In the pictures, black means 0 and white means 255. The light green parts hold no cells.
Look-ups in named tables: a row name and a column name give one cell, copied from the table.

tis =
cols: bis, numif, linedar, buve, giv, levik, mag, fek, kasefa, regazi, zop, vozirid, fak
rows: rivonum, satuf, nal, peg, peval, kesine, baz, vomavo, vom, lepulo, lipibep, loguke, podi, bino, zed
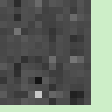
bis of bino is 91
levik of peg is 85
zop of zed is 44
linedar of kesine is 75
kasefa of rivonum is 82
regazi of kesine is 74
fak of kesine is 75
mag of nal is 68
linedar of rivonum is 43
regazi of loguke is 72
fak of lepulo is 68
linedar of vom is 75
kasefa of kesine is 79
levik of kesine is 82
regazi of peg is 74
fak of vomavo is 74
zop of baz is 66
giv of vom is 65

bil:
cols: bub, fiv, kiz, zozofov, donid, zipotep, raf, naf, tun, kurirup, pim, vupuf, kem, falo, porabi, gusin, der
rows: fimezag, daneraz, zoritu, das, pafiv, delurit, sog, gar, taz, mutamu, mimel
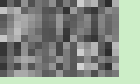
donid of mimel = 150
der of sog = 185
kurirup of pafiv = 56
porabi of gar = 87
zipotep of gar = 117
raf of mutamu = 111
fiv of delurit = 157
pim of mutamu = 86
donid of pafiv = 131
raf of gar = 104
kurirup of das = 82
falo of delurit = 54
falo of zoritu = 82
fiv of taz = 112
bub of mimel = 89
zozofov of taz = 170

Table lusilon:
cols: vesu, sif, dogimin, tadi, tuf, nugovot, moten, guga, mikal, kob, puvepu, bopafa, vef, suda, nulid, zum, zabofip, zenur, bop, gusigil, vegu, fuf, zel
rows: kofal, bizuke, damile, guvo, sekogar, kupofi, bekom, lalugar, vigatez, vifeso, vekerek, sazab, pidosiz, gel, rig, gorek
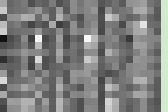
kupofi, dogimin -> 92
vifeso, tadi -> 125
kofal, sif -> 102
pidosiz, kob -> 119
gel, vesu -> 169
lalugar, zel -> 93

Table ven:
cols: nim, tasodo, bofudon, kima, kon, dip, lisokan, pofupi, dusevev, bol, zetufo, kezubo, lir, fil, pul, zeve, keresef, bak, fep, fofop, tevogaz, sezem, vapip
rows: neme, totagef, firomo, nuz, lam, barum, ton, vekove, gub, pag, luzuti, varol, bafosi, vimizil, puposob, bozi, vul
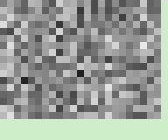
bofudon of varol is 171
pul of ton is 128
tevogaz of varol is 144
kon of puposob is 120
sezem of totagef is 101
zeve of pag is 213
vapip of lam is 188
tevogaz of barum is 153
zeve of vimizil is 193
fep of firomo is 146
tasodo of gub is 171

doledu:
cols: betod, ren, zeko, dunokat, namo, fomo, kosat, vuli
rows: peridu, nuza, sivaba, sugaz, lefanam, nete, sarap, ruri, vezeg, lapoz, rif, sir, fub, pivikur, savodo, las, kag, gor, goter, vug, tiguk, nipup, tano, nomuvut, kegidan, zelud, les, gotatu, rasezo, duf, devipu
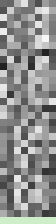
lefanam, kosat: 180
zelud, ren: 72
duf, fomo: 102
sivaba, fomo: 91
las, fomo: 135
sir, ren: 120
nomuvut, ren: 106
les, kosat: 162

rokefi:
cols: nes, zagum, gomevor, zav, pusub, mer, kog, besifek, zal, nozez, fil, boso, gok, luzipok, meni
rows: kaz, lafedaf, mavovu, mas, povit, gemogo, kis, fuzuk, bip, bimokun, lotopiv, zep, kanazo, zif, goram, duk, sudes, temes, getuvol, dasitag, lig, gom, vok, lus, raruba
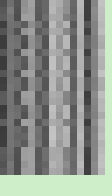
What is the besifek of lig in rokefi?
189
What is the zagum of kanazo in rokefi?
119
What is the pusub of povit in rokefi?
160
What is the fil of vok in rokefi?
108
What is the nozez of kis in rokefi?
184
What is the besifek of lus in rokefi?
179
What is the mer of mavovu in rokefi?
88
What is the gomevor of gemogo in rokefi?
111
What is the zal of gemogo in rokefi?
150
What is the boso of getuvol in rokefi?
180
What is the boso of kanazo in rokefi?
170
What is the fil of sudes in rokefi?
92
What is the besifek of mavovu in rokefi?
169
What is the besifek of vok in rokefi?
168

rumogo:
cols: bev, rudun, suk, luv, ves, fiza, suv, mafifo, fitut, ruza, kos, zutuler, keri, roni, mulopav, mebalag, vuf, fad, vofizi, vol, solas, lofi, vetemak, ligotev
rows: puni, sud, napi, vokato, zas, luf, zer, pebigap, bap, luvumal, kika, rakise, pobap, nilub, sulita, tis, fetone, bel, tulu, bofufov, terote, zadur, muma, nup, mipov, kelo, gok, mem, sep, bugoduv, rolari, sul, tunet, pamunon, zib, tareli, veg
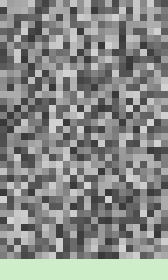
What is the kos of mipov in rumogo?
203
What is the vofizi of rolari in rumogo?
104
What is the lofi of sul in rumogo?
179
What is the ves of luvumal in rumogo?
63
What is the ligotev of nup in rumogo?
126
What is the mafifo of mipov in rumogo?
109
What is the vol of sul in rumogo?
82
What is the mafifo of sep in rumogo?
108
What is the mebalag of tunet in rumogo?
117
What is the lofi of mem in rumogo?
61
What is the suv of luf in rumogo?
88
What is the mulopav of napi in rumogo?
159
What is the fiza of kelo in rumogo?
83
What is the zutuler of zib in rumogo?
64
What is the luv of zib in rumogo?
190
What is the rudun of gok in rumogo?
199
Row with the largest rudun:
sul

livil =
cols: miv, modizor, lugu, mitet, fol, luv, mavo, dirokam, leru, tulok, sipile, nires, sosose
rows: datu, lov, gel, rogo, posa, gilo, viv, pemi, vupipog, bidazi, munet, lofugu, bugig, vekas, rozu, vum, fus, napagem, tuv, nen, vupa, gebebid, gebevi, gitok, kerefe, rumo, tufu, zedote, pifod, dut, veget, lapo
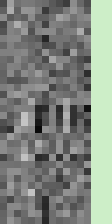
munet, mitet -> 139
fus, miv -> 137
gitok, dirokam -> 105
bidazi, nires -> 89
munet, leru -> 87
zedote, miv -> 125
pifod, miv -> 98
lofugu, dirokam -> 133
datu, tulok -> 60
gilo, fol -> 97
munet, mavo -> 126
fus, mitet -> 193
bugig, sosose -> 54
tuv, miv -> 66
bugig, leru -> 100
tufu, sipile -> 148
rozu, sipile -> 129
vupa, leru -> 147

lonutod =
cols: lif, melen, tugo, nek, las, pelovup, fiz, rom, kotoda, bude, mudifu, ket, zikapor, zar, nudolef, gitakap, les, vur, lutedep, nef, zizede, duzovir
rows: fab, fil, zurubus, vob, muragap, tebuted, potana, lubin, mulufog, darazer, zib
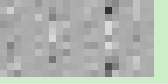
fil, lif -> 181
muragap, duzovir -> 171
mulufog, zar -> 174
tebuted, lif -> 170
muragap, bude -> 168
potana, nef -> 177
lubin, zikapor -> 180
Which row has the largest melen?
fil

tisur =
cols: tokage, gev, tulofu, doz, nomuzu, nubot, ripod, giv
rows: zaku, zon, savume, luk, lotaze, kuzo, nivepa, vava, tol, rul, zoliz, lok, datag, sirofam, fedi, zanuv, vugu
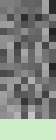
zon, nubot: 110
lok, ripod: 127
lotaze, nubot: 102
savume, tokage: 135
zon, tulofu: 111
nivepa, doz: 115
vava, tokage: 77
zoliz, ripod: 160
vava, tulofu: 76
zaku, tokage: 127
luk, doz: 82
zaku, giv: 43
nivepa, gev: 165
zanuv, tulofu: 155
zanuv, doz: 101
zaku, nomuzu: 101
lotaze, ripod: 168
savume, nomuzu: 95
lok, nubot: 114

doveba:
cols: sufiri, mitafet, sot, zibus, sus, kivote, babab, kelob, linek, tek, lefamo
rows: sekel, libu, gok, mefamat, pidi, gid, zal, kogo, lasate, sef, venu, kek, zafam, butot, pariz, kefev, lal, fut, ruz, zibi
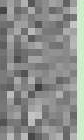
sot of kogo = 99
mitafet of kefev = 138
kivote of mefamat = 88
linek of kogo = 145
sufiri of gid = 110
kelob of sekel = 162
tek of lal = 156
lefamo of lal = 104
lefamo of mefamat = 196
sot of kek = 169
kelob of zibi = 161
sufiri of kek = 123
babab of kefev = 121
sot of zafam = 144
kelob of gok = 161
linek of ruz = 139
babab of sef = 119
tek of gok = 104
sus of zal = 155

